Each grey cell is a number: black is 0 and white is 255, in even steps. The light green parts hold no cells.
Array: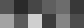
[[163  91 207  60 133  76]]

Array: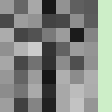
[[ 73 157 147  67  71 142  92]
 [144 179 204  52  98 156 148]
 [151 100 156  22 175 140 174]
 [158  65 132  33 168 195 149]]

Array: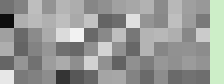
[[ 13 175 186 176 190 169 195 100 109 224 148 136 191 156 121]
 [174 100 131 150 111 103 144 212 145 103 180 134 145 146 140]
 [231 122 129 141  52  87 103 165 167 131 106 141 106 114 110]]

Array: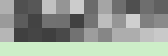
[[154  92  67 113 112  65 116 189 150 207 127 138]]

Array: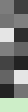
[[116 128]
 [128 100]
 [100 229]]

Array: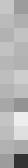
[[186 175]
 [194 181]
 [190 205]
 [167 147]
 [189 222]
 [156  51]]

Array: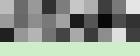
[[155 104 141 121 162  27  85   8  76  50]]
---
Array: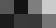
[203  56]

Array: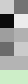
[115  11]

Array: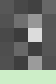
[103 151  60  78]

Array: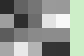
[153 227 138 233]

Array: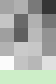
[ 53 177  95 178]

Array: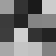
[204 132 207 168]

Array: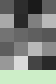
[ 95 128 103  93]

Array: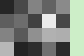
[138 235 144  35]

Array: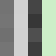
[ 69 210 112]
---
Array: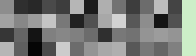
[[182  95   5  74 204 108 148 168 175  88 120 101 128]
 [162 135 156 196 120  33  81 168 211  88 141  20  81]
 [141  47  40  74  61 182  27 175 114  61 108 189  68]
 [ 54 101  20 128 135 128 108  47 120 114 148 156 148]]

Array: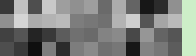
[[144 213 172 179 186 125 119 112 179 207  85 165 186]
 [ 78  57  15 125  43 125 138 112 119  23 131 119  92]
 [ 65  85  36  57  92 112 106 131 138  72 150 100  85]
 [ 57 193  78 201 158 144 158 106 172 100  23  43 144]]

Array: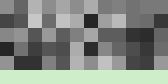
[[147  50  50 128  85 179 141 193 153  69  62 153]
 [141 101 179 141 166 141 172 121 128 114 121 121]
 [135 147  85 153  93 128 166  93  93  50  44 101]
 [ 69  85 199 108 193 172  38 159 186 114 108  56]
 [ 38 114  62  85  77 172  44 135 101  77  56 108]]

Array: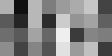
[[177  15 184 125 155 171 198  67]
 [141  67 133  83 225 155 192  59]
 [110  90 163 103 239  59 133 125]
 [ 90  37 184  44 204 148 163  96]]

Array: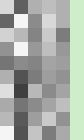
[[245  83 196 124 170]
 [222  63 184 139 164]
 [216  95 176 190 176]
 [210 184 132 202 124]
 [184  89 158 202 146]
 [176  83 124 158 146]
 [170 117 139 164 190]
 [146 245 152 190 152]
 [117 139 132 164 158]
 [101 245 139 216 176]]

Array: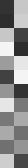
[[244  45]
 [230 120]
 [206  71]
 [199  65]
 [170 112]
 [156 230]
 [148  51]
 [120 170]
 [112 148]
 [ 65 244]
 [ 51 199]
 [ 45 206]]
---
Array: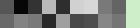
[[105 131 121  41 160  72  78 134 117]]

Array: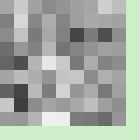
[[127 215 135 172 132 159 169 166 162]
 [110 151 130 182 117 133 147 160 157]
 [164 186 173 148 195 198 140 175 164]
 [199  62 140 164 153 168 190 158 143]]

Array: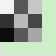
[[ 50 185  71]]

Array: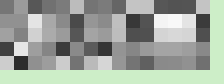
[[145 145 228 168 138  74 150 139 191  56  83 244 248 228  59]
 [ 64 230 158 133  59 138  91  53 148 134 154 164 164 158 137]]

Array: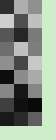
[[206  79 192]
 [110 192 125]
 [ 13 140 170]
 [ 63  16   9]]

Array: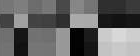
[[ 66 160  67  64  47 171 169  22  18  21]
 [115  17 118 117 153   2  21 194 201 195]]

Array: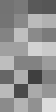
[[116 137 187 177]
 [160 160 211 202]
 [102 175  63 126]
 [139 179 145 219]]
